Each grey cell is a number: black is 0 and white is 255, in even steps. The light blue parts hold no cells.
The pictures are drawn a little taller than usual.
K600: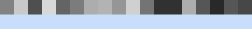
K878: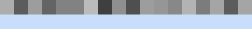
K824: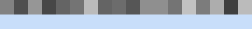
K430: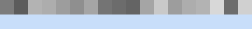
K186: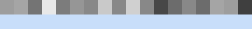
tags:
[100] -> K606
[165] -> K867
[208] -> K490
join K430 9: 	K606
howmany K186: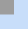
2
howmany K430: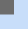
2
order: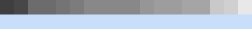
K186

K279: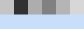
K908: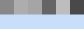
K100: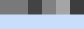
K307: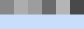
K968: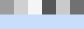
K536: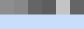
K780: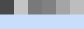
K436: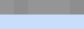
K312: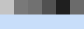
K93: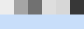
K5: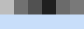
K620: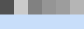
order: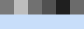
K5
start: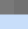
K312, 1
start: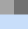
K93, 1

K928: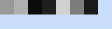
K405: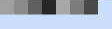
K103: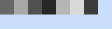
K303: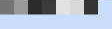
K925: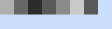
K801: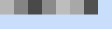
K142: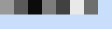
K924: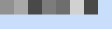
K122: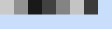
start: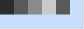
K925, 2
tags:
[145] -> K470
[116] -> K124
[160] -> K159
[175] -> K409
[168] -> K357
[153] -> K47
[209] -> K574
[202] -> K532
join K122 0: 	K532

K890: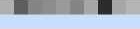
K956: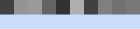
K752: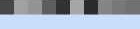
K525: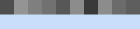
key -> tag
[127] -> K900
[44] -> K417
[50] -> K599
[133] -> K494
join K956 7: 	K900
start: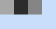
K752, 5
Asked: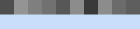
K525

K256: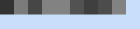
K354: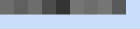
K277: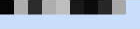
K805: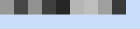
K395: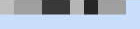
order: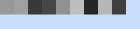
K805
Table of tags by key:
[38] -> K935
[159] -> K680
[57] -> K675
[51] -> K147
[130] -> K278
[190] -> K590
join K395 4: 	K675
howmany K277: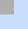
2
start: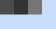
K354, 3
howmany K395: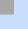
0
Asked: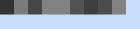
K256
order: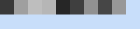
K805

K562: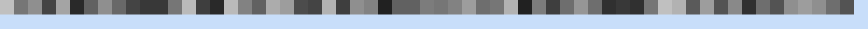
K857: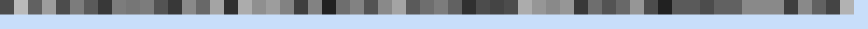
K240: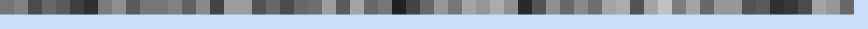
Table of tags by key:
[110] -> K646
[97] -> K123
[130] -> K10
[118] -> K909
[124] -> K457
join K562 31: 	K909
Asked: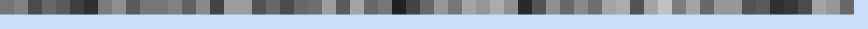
K240

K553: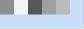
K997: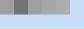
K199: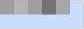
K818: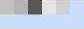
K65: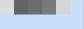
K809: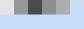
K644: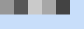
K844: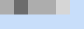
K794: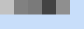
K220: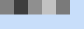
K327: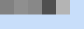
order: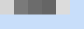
K65
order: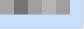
K199
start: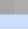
K997, 3
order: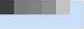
K220
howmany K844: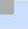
3

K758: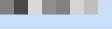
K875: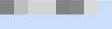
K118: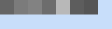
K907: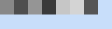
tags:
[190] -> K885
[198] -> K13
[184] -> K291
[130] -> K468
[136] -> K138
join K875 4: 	K468
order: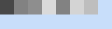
K758
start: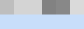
K875, 1
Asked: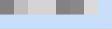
K875
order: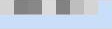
K875
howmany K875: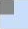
1

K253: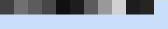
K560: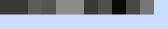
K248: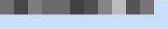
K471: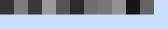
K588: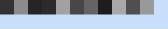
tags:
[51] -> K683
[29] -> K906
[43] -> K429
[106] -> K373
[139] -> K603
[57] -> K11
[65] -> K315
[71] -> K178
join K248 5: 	K315
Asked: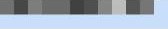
K248
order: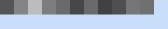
K248
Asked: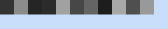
K588

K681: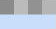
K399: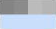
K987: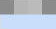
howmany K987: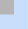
1
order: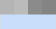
K399
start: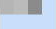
K987, 1
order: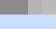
K987
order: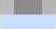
K987

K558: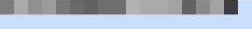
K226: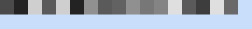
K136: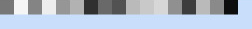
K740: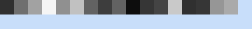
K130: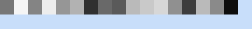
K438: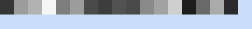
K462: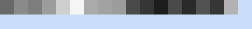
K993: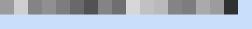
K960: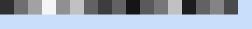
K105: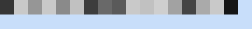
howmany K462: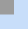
2
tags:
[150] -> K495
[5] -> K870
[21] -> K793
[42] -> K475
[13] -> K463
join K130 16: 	K463
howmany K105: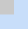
4
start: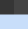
K740, 10
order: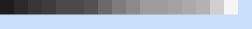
K438

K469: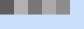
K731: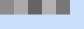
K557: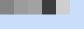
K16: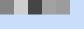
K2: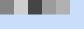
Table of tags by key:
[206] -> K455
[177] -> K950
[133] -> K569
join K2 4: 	K950
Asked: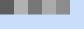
K469
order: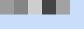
K16
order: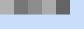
K731

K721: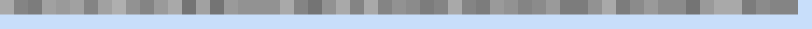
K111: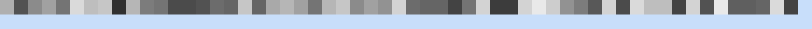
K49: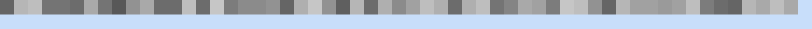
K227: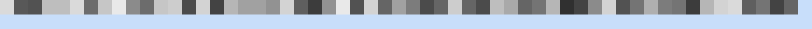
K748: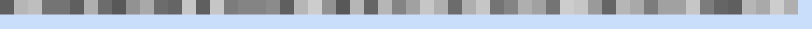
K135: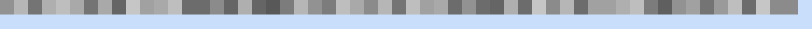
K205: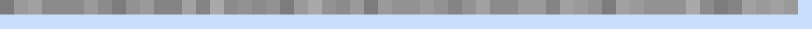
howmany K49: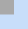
5
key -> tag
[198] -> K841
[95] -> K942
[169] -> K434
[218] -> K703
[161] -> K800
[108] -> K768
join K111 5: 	K703
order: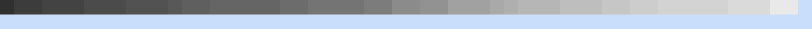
K227
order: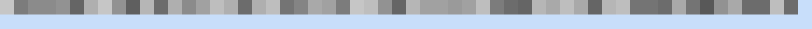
K49
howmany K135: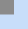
5

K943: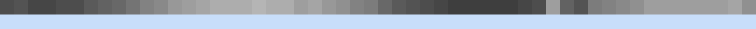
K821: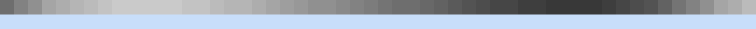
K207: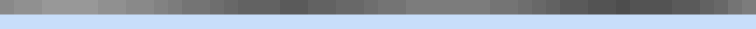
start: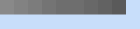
K821, 24
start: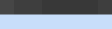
K821, 36
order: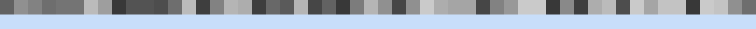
K821
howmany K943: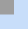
9

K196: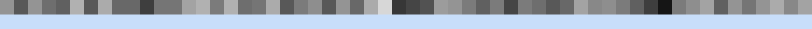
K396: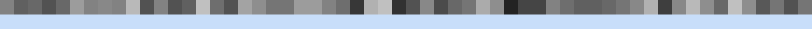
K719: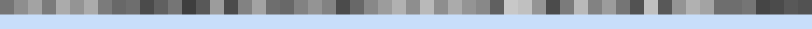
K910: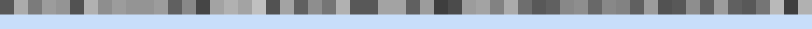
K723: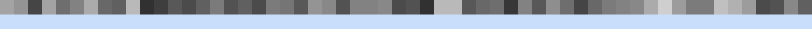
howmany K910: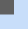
7
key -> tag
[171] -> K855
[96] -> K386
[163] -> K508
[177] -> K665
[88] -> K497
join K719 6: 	K855

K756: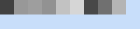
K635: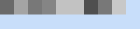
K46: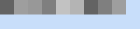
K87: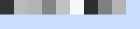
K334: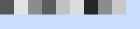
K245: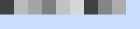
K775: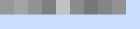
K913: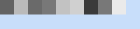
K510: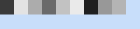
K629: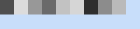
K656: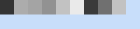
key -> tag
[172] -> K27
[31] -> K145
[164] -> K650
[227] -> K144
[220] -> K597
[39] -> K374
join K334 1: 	K144
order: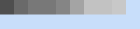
K635
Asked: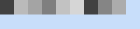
K245
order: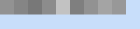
K775

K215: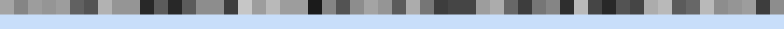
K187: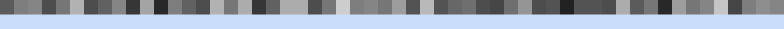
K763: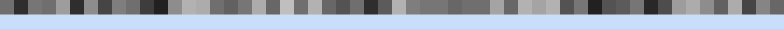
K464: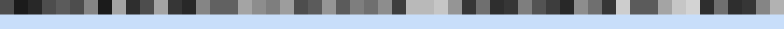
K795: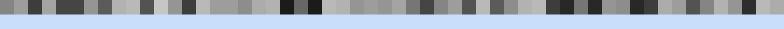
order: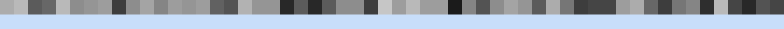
K215
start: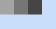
K795, 28
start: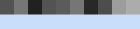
K763, 40
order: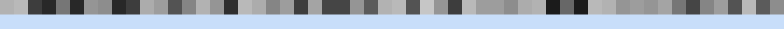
K795
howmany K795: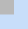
6
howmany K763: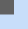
2

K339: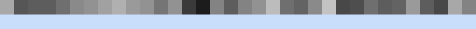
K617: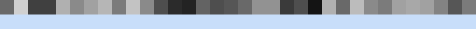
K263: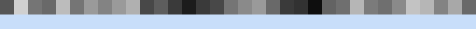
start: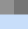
K339, 10
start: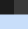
K263, 13

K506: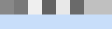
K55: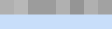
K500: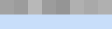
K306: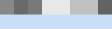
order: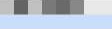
K306
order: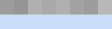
K500

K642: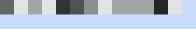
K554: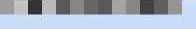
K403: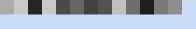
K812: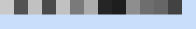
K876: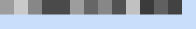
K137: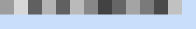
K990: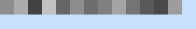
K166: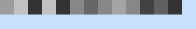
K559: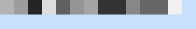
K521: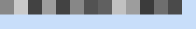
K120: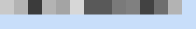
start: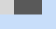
K120, 5
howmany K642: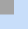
4
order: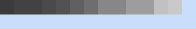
K521
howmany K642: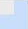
0
